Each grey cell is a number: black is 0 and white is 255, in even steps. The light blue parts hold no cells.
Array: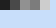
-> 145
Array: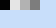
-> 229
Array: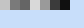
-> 154
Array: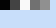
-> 249
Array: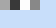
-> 57
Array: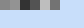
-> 83
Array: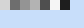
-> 79
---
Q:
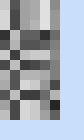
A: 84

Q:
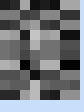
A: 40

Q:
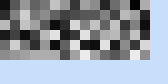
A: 87

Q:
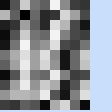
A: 83

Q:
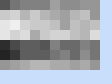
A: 117

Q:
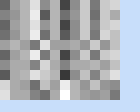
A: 160

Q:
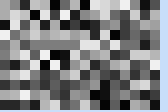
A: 137
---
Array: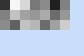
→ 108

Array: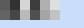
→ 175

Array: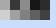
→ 23

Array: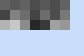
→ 77

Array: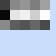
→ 207

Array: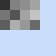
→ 163

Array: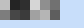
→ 143

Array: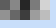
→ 123
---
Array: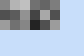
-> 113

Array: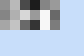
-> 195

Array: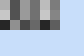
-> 144

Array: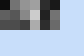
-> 76

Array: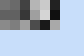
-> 126

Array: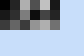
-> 101
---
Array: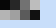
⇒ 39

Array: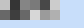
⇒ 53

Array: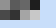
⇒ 91

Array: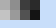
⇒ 142

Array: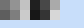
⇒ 147

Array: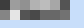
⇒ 157

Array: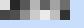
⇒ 39
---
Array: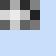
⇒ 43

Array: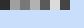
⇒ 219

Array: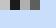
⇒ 176

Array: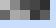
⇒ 69

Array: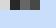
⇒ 103

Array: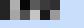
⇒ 59

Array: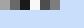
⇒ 77

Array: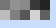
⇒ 57

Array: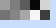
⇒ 8
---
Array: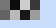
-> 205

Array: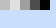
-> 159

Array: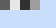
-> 49

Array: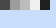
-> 188

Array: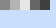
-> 231

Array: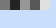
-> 150

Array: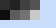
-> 64
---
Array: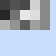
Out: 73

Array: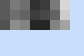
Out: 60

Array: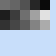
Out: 82

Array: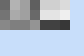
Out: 208

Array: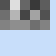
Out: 102

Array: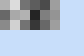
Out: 93

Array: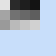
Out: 42

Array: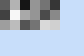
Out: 149
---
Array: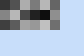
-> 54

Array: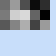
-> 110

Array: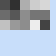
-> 78

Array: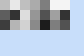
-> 191

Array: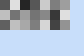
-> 87

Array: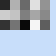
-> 39
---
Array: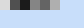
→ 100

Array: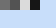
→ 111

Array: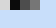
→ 118

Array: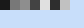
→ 67

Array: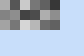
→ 76

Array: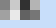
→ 118

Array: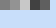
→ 126

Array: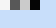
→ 203
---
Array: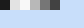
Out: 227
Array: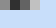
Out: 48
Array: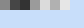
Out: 70
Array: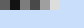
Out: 18
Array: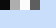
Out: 174
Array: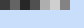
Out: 100
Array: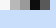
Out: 184
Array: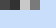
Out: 50
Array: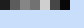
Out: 92
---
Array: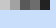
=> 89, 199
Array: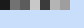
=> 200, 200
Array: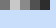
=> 138, 200
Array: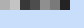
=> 77, 196
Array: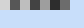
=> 67, 212
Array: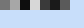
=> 215, 215
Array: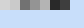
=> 148, 212
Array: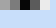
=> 6, 235
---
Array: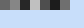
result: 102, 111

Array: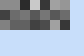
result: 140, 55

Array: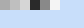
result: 172, 244

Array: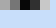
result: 169, 200

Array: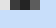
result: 227, 92

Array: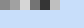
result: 137, 191

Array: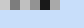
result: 202, 169
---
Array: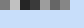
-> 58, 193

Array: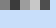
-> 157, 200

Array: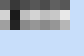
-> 211, 232

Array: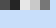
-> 231, 231

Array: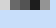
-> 83, 212

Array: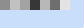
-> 55, 227
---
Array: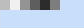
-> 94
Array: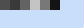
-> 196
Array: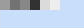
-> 50
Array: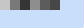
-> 142
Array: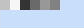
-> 106
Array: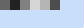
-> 214
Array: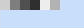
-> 47
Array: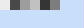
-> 193
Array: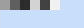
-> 211
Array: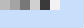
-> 208
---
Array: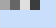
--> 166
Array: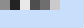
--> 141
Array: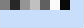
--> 126
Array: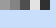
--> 155
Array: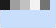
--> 27
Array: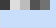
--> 59
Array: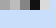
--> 166
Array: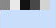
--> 136
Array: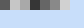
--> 90
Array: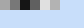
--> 167
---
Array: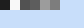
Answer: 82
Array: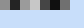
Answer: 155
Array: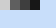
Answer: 62
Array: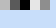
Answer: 1
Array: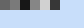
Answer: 23
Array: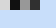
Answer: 152
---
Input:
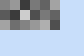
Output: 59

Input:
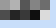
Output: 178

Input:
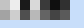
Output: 237

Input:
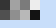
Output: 162

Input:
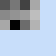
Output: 147

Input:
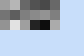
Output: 94

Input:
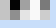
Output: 4

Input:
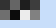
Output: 101

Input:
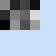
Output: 124

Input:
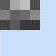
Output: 99
